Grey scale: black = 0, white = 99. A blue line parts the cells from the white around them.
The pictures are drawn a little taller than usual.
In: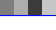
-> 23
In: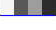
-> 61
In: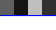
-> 74
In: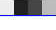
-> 27
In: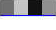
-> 7
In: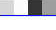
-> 20
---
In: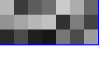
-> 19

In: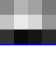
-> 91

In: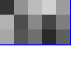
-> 53

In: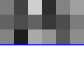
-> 22

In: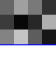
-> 3

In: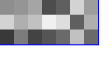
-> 86

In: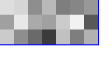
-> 79

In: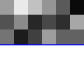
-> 28
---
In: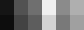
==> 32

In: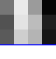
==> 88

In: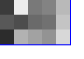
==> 30

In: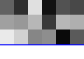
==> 59

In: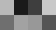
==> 10

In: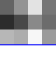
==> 28

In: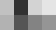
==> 19

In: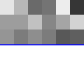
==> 61
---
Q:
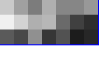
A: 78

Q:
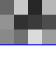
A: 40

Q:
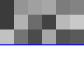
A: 23

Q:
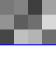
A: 47

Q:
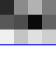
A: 16

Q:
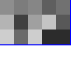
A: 55
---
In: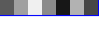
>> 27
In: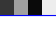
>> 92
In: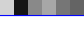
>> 39
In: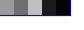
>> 2
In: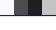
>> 76
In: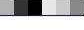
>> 53
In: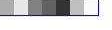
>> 97
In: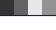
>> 57
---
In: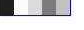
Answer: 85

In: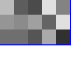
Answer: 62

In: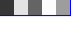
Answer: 39

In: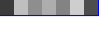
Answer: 67

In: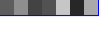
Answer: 32

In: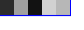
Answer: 7

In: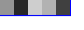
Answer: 80
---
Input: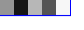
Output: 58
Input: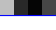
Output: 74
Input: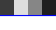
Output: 23
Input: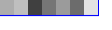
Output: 67
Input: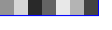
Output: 57
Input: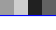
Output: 61
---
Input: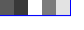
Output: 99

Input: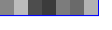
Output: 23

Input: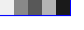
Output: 34

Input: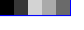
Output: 82

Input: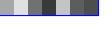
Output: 22

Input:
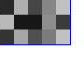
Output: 9
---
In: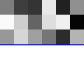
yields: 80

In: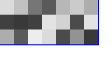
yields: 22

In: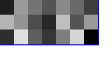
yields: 57

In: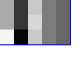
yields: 21

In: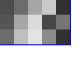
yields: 65

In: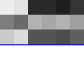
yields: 41

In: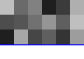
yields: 33
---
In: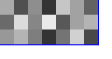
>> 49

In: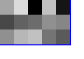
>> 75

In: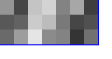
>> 89

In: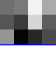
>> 15

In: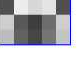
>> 27

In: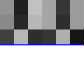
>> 18

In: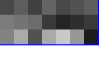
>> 32

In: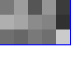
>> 47

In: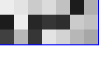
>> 21
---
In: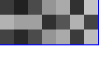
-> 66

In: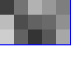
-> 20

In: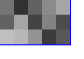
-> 57

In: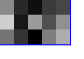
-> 0

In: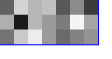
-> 41

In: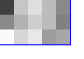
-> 90

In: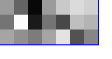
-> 88

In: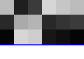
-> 9

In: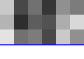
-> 28
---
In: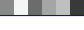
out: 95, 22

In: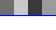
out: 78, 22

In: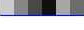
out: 79, 6

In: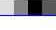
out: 86, 0

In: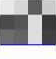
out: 90, 22

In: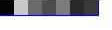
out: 78, 2

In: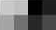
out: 78, 0
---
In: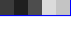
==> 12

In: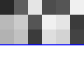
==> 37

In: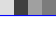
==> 25

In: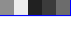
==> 92

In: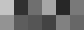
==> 19

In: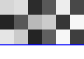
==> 86

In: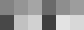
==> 58

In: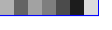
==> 39
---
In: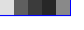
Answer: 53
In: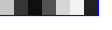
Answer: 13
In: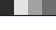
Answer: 43
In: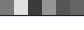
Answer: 39
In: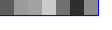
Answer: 54
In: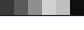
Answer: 6
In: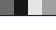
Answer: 62
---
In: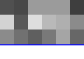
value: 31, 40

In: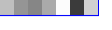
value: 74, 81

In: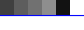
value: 25, 99

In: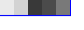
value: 91, 47

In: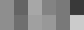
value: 55, 79

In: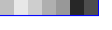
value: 74, 30

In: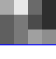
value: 66, 55

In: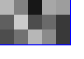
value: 71, 22
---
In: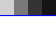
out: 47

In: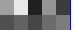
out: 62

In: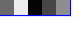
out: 55

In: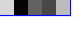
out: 73

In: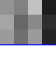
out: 64

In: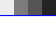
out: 48

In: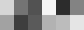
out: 89

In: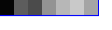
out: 71

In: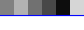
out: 69
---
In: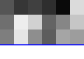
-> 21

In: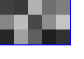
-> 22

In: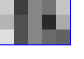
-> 24

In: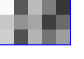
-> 34

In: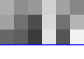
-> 55

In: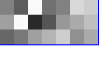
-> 36

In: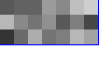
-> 38

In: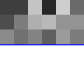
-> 24

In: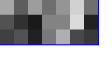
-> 36
